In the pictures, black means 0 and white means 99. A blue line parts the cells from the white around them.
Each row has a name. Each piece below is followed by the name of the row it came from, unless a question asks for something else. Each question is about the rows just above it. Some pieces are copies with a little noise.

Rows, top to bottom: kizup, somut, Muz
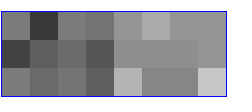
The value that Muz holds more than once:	[52]
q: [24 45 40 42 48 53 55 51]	somut

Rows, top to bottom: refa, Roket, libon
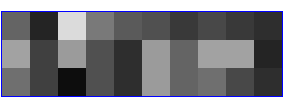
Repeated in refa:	[22]
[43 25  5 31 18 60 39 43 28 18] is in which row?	libon
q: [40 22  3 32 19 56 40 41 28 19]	libon
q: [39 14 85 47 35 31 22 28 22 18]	refa

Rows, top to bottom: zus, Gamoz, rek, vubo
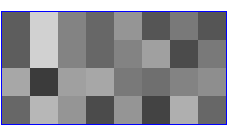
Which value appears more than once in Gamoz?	[51]
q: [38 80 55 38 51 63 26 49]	Gamoz
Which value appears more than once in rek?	[65]

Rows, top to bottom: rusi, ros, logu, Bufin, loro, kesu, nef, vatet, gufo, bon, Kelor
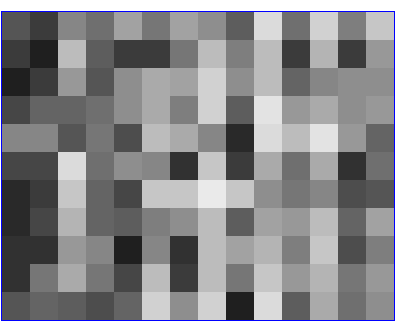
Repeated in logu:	[55]
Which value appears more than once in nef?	[77]
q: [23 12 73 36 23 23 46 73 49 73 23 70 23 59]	ros
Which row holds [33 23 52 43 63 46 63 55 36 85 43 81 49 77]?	rusi
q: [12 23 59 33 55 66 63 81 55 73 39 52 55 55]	logu
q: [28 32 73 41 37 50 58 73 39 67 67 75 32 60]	vatet

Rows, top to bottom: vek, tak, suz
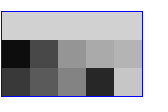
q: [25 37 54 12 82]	suz
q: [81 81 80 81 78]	vek
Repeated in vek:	[81]
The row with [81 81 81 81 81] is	vek

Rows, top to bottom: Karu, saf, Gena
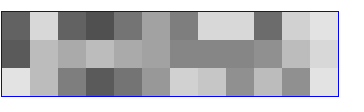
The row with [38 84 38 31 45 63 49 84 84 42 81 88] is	Karu
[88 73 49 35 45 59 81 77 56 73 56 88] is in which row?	Gena
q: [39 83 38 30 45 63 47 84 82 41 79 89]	Karu
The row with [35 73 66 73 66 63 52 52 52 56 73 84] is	saf
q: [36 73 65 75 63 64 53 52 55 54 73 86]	saf
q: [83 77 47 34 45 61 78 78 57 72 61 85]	Gena

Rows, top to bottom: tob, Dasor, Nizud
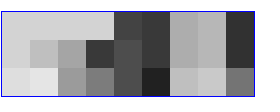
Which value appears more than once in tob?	[82]
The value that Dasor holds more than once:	[22]
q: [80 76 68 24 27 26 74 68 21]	Dasor
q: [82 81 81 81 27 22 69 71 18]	tob
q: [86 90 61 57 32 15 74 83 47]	Nizud
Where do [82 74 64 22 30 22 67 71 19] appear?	Dasor

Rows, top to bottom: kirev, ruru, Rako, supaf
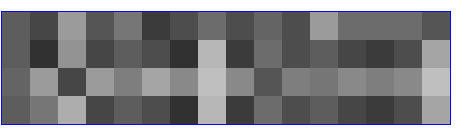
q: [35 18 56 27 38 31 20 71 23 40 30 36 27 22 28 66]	ruru

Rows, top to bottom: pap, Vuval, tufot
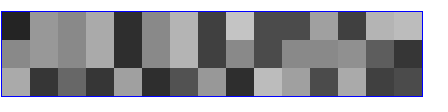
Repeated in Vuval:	[53]
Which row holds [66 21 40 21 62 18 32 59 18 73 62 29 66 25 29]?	tufot
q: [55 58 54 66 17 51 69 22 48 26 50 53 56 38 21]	Vuval
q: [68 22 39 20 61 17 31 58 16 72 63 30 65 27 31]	tufot
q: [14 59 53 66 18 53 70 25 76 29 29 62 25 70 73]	pap

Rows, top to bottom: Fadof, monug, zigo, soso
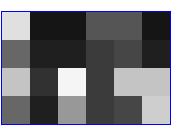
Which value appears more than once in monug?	[12]
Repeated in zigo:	[76]
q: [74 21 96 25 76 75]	zigo
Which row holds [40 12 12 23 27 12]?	monug
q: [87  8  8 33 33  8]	Fadof

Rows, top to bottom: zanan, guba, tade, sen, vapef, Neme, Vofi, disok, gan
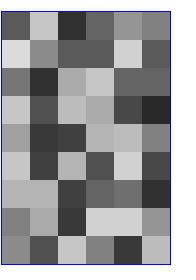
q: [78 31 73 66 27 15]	sen
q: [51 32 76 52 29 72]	gan
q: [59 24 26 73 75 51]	vapef
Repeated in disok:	[81]

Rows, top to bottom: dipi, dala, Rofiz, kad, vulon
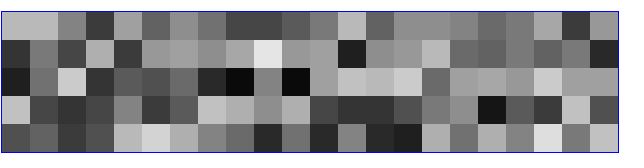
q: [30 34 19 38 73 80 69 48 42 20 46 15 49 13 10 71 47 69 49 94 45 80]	vulon
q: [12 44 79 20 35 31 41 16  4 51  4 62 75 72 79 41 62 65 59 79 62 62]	Rofiz
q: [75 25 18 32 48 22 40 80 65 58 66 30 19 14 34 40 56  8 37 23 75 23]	kad
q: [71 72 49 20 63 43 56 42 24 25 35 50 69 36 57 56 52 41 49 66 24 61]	dipi
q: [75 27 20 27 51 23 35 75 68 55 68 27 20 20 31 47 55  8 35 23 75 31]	kad

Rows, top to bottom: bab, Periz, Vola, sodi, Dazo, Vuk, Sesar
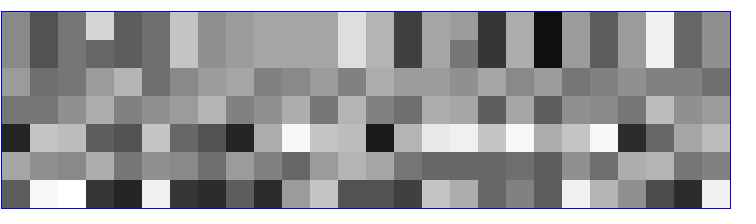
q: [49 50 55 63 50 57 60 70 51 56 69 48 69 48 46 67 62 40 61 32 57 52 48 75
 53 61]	sodi
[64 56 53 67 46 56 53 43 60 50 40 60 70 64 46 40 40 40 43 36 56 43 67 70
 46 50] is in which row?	Vuk
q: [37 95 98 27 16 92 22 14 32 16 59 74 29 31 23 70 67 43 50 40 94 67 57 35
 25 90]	Sesar

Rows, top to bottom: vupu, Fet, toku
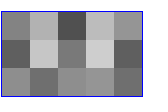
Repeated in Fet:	[37]
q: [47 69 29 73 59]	vupu
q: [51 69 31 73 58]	vupu
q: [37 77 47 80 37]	Fet

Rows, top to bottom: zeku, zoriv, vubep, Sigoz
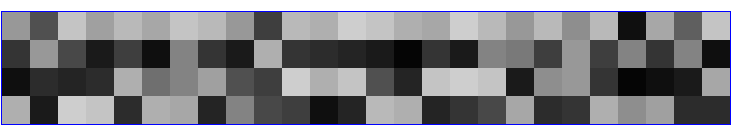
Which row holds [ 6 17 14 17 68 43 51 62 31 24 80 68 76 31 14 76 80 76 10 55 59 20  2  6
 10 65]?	vubep
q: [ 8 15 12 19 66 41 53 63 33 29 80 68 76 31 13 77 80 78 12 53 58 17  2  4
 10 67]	vubep
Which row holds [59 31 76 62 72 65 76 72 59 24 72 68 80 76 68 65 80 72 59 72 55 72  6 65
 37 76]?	zeku
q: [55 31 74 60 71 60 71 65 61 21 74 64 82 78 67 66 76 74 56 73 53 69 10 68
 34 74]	zeku

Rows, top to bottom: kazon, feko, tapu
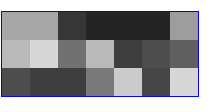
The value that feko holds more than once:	[72]
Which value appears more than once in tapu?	[24]
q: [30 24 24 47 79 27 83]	tapu
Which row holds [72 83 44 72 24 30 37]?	feko

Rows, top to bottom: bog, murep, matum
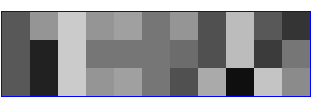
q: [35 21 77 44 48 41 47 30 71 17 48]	murep
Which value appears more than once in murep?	[46]
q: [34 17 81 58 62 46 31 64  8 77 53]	matum
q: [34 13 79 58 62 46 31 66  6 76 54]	matum
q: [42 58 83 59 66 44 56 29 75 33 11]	bog
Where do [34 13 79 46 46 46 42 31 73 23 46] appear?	murep

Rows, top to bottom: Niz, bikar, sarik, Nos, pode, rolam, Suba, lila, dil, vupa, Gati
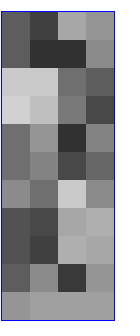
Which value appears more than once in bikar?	[19]
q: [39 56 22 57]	vupa
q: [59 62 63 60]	Gati

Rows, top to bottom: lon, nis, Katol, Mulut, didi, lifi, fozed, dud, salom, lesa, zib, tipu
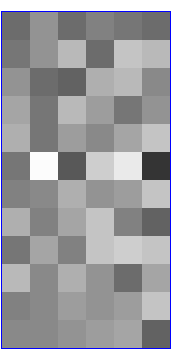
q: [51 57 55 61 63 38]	tipu
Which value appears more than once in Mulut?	[46]

